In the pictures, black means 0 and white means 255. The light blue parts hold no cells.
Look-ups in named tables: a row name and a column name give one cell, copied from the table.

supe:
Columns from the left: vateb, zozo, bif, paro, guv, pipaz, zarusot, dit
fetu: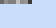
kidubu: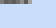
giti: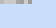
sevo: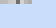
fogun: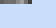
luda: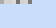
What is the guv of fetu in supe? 191
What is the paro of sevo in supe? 205
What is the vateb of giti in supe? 185
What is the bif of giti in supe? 200
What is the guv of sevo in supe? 112
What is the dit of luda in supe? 124
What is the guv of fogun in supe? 137
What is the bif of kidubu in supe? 104
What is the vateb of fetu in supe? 107
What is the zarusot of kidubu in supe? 92
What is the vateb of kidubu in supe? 124
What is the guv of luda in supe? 117
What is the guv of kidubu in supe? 111
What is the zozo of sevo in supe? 189
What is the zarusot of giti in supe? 205
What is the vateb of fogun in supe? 96

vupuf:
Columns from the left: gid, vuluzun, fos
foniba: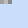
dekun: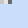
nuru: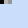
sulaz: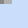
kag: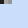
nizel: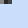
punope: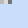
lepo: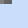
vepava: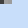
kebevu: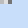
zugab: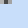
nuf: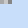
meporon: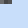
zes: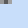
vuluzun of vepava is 160
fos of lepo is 98
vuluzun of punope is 221
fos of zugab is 163
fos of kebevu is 117
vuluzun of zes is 91
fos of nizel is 70
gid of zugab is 181
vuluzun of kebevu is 224
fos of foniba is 137
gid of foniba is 161
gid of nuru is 4
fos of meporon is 83
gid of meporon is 109
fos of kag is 151
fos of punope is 118
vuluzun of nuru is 184

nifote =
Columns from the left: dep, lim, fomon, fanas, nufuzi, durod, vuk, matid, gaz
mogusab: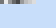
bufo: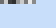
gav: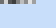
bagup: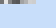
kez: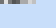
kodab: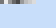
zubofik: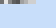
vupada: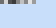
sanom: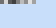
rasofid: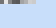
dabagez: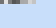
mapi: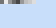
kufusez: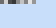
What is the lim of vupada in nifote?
214
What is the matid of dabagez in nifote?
212
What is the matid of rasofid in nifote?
208
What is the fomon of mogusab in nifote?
152
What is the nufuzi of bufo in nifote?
151
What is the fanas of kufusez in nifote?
55
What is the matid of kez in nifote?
213
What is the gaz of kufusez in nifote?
150
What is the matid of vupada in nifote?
226
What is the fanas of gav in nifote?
62
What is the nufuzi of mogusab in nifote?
73
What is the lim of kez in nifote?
226
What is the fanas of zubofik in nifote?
96
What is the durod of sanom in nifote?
187
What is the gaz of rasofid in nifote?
203
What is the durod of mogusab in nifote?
153
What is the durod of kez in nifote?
170
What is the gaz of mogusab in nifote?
220
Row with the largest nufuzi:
bufo

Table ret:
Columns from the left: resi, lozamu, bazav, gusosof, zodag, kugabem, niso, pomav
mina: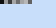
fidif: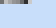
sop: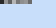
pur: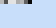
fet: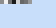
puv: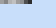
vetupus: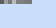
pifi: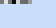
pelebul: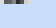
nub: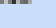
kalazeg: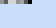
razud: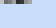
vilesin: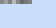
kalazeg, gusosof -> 211
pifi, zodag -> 214
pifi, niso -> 106
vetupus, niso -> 122
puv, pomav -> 46
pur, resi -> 186
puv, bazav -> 179
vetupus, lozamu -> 160
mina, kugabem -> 164
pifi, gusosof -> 14
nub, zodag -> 181
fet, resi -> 141
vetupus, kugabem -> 127
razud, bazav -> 124
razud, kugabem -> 56
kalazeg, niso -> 86
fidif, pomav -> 202
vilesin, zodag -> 136
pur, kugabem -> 184
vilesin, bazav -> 128

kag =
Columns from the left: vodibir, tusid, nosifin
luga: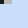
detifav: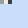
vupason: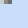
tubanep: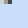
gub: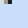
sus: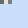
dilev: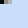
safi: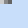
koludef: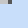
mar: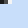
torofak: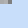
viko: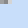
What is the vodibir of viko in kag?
160
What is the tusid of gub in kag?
151
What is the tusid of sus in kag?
229
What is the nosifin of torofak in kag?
127
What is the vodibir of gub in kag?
219
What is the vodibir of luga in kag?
28
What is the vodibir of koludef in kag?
198
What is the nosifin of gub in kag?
32
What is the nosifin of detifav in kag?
64
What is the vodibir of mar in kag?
27

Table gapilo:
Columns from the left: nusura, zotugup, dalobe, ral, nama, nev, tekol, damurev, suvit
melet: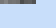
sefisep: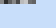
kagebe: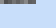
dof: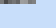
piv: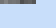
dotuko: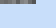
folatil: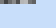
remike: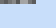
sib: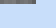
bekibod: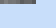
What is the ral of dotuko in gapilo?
129
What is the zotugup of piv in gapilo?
131
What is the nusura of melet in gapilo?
118
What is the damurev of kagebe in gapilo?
94
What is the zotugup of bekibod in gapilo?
128
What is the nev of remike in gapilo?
163
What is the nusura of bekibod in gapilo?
112
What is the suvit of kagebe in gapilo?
99
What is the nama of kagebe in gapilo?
98
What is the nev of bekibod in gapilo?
92
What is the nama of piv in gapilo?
112

